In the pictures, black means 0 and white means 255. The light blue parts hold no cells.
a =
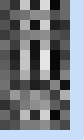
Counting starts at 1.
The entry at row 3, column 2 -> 39
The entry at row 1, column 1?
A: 94
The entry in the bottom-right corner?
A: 72
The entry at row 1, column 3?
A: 197
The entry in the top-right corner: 105
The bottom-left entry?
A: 72
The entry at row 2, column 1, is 60
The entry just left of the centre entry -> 197
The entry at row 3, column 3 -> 175
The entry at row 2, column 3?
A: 114
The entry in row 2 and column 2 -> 105
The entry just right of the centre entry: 228
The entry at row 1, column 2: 48
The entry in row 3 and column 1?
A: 82

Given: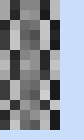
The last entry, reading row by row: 26
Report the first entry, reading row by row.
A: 165
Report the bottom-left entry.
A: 59
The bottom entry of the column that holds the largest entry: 186
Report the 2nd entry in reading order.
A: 50
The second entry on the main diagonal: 38
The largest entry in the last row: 196
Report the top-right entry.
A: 186
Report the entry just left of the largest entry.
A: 88
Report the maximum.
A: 206
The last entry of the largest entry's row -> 26
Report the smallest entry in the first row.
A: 38

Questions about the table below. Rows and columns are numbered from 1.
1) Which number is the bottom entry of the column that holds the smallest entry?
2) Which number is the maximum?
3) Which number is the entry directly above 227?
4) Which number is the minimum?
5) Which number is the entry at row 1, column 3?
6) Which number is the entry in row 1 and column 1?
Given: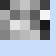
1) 56
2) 245
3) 110
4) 24
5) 196
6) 44

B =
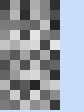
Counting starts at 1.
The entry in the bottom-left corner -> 123
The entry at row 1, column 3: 56
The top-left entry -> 56
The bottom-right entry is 56
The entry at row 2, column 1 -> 100
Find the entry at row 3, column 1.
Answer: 123
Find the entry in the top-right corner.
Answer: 46
